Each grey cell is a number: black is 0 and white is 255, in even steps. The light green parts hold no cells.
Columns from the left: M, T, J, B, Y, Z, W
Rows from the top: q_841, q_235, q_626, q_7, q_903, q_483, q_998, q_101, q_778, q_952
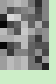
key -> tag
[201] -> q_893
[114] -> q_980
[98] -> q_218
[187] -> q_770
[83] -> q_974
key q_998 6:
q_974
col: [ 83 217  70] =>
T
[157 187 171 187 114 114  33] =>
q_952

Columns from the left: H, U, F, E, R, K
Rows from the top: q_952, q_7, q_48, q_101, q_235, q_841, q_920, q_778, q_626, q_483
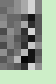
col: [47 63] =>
E
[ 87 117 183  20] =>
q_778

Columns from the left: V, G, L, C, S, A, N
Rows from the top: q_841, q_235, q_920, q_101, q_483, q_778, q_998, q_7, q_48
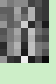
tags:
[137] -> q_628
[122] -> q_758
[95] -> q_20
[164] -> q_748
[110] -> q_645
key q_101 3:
q_645
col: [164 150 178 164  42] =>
L
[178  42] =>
q_998

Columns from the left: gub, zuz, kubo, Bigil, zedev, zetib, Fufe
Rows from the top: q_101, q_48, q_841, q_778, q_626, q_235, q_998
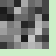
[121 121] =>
q_235
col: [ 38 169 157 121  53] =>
gub

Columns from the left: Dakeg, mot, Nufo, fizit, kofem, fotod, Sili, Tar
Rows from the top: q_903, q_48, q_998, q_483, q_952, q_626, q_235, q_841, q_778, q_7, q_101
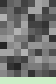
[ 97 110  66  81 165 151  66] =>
q_903
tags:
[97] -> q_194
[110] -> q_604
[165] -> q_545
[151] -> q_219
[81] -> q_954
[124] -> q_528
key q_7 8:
q_528
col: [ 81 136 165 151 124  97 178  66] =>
fizit
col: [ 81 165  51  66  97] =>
kofem
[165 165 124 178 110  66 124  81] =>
q_841
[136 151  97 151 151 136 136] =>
q_235
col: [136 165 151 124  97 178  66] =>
fizit

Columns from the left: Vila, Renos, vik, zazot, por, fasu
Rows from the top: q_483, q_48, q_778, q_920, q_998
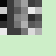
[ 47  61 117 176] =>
q_920
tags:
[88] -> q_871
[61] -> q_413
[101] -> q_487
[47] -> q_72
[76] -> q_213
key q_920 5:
q_871

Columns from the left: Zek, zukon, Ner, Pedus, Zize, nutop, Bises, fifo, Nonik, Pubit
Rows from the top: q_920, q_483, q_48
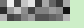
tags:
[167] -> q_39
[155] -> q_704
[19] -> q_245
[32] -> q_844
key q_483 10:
q_245
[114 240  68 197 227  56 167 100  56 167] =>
q_920
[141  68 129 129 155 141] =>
q_483
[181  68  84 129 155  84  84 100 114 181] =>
q_48

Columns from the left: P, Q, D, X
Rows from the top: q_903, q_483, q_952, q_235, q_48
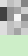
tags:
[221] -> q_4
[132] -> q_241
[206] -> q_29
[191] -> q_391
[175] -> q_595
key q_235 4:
q_595
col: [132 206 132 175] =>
X
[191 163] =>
q_48
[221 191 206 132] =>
q_903
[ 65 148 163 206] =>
q_483

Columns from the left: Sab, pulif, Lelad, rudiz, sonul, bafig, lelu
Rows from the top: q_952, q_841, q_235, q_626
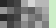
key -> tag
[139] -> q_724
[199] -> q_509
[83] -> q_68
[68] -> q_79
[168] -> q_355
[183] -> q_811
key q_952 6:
q_811
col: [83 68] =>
Lelad
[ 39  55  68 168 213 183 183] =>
q_952
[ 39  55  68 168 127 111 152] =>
q_235
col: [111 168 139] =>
rudiz
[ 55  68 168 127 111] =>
q_235
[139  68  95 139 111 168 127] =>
q_626

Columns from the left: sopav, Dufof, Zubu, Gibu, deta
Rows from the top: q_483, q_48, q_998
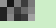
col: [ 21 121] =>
Dufof
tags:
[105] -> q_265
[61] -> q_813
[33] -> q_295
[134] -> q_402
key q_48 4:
q_265
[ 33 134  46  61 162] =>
q_998
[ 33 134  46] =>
q_998
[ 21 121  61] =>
q_483
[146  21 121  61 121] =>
q_483
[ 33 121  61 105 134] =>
q_48

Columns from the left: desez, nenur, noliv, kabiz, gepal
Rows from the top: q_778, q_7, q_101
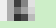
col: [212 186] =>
gepal
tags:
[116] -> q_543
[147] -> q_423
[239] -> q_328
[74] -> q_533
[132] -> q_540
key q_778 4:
q_540
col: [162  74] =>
kabiz
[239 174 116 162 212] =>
q_7
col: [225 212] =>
gepal

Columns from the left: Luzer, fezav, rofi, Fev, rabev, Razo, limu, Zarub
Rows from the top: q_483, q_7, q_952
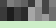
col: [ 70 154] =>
limu
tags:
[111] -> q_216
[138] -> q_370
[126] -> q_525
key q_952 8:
q_216

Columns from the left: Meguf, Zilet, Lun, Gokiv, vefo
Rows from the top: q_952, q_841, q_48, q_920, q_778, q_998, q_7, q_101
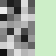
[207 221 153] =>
q_7
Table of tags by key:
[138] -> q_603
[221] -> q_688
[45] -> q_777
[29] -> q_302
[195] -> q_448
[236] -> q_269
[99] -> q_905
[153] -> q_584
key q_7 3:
q_584
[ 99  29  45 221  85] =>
q_952
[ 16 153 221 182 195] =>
q_101
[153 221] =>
q_101

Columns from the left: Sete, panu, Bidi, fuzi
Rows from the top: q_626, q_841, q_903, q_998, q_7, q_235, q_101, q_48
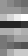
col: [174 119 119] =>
Sete
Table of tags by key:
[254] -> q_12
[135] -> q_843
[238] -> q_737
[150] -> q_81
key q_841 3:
q_81
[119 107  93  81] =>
q_101
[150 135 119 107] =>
q_626
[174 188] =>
q_7
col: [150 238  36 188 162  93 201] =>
Bidi

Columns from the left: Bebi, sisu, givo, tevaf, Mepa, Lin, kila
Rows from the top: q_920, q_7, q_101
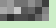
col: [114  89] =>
tevaf
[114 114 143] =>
q_920
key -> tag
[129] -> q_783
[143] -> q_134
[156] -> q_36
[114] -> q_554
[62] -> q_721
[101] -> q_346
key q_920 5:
q_134
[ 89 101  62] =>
q_7

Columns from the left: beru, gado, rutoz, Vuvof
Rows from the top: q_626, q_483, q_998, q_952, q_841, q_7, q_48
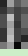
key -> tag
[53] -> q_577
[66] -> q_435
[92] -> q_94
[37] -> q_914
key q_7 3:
q_435
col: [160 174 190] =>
gado

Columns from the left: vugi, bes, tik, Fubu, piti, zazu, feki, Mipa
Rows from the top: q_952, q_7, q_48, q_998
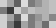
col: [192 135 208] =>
Mipa
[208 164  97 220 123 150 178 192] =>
q_952
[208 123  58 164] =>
q_998

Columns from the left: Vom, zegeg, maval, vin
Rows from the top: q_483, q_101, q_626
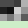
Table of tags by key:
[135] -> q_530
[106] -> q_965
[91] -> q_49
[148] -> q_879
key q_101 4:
q_879
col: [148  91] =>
vin

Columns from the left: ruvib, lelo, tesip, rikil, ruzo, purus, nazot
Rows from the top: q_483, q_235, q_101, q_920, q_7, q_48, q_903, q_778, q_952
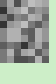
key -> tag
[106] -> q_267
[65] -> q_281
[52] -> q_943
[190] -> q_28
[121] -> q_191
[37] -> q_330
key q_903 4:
q_943
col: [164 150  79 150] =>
lelo
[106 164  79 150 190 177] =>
q_483
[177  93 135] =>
q_778
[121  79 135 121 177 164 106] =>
q_101
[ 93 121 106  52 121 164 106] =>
q_903

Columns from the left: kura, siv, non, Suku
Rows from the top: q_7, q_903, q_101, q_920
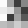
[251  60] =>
q_101
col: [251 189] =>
kura
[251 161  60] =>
q_7
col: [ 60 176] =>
siv
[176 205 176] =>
q_920

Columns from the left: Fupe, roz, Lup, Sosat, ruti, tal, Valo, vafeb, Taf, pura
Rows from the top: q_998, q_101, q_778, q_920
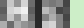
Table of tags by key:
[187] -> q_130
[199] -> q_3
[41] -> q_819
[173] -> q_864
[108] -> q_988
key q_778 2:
q_3
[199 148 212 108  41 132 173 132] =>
q_778

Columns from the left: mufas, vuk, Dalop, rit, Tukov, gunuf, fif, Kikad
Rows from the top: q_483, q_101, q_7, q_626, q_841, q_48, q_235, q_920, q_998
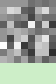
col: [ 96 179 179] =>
Dalop
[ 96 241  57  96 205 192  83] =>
q_235
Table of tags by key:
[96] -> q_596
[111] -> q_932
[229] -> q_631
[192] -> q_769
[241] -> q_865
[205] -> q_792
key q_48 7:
q_631

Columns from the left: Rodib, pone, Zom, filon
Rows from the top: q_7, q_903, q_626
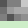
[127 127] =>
q_7
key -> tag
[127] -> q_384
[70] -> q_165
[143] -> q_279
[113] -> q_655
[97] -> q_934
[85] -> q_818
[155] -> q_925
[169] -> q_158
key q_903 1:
q_655
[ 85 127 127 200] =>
q_7
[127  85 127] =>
q_626

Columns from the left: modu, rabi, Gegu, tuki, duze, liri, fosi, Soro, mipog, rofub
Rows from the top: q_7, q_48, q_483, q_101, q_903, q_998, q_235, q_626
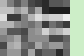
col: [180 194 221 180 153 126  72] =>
modu
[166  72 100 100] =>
q_626
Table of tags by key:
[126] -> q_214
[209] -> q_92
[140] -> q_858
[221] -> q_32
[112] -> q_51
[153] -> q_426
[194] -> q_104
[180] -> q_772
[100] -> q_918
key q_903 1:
q_426
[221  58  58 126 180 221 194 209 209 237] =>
q_483

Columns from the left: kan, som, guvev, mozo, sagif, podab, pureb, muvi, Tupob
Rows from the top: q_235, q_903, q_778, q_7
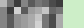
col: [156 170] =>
sagif
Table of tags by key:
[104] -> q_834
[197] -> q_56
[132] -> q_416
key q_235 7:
q_834
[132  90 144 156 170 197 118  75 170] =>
q_778

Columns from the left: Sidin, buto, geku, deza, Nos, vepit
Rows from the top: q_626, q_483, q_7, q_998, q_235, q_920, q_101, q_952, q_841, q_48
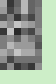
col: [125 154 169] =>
Nos
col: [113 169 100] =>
deza
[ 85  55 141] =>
q_48
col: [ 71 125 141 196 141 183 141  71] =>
buto
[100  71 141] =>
q_235

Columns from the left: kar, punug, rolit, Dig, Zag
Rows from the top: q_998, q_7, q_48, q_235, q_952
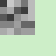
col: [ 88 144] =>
rolit
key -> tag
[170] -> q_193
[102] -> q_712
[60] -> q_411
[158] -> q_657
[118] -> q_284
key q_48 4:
q_193
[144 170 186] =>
q_48
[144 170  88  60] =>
q_7

